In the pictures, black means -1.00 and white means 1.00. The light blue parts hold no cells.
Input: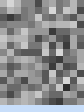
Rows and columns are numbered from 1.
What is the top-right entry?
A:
-0.07
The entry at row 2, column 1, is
0.06
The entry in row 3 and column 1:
-0.31
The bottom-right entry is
0.19
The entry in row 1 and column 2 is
0.68
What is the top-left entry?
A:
0.43
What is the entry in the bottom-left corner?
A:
0.43
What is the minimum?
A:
-0.64
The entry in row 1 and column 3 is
0.43
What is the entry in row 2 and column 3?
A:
0.32
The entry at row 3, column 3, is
-0.31
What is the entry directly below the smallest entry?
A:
0.32
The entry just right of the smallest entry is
-0.07
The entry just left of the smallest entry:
0.55
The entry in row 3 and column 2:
-0.54
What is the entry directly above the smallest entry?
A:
0.68

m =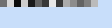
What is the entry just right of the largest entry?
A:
-0.56
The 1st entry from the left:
-0.12
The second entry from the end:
0.00
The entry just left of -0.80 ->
0.60

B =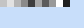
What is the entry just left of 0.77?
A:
0.54
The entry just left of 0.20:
-0.29
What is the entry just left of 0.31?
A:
-0.52

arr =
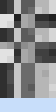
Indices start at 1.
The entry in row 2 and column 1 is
-0.63
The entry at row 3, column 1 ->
0.77
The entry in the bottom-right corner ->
0.56
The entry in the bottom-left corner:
-0.63
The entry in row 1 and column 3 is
0.56
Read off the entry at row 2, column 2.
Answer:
-0.50
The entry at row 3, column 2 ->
0.77
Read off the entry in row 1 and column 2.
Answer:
-0.50
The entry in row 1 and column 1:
-0.63
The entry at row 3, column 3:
-0.75
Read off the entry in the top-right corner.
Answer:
0.67
